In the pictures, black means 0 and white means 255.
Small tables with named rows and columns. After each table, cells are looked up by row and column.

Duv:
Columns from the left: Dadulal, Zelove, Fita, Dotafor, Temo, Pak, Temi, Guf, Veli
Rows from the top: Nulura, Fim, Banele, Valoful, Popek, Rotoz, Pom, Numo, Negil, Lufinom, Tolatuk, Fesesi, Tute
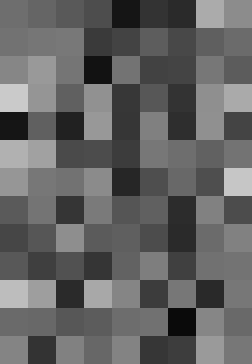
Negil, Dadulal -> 70
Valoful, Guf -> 143
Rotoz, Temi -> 110
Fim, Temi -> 72
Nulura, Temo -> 21
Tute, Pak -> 54
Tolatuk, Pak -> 60
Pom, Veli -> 198
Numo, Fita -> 53
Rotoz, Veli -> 115
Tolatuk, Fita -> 42
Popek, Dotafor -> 152
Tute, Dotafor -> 103
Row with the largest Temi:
Tolatuk

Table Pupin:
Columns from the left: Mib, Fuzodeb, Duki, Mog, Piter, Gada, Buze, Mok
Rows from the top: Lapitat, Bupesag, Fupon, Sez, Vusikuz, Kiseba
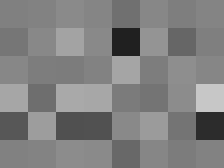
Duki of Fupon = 124
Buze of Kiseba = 124
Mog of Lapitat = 133
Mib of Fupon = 135
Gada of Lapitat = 135
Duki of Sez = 169
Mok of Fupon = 134
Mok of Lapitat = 132
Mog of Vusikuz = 81
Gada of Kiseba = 134
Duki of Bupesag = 163
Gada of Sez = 116
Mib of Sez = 166
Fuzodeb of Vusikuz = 157
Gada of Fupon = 125
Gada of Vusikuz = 155
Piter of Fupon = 165
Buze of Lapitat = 126

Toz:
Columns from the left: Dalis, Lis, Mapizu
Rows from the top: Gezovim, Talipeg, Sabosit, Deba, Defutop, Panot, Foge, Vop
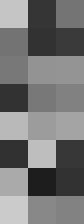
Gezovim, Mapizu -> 116
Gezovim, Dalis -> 197
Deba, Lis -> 120
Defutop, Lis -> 156
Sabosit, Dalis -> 120
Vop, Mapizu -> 130
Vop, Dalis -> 203
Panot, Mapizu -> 55
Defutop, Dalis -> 185
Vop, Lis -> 136
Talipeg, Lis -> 50
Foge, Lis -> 29
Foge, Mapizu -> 50
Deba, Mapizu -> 129
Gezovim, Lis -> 53
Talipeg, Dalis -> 115
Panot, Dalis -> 49
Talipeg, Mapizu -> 58
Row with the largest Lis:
Panot

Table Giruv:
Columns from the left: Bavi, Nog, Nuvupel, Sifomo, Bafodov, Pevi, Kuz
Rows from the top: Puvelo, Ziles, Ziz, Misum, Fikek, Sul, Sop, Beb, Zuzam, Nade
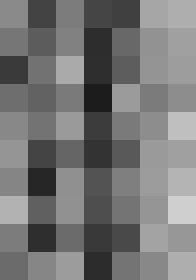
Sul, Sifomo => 51
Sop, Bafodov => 127
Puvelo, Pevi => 166
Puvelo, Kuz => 174
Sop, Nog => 38
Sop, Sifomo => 83
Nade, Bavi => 107
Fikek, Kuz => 191
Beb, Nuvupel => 145
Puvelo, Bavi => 138

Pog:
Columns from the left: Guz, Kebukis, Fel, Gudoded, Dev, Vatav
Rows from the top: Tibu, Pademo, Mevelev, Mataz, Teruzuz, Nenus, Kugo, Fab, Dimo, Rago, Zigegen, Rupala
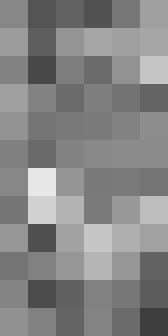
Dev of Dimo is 175
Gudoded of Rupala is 132
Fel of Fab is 179
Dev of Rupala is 107
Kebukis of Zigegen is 76
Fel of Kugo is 149
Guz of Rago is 116
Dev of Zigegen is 119
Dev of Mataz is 115
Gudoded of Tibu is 81
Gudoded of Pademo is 166
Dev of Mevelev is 146
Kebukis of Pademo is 94
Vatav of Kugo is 116
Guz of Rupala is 145
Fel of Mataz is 107
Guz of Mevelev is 129
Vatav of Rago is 98
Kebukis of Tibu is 84
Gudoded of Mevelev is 107
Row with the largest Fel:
Fab

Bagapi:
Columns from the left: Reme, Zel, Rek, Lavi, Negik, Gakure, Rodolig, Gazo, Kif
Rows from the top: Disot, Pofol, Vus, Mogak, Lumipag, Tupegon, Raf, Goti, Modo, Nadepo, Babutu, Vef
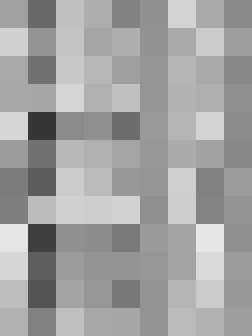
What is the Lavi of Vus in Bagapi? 183
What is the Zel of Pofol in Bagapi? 148
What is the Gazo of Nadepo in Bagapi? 217
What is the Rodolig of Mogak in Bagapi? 179
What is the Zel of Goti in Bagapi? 186
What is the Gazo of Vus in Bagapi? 169
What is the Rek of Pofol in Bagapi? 195
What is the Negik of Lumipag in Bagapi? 109
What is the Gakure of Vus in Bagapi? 149
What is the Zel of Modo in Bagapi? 63
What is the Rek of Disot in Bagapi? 192
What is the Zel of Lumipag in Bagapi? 53
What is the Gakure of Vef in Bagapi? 147
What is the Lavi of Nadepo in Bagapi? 147
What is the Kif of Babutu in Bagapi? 153

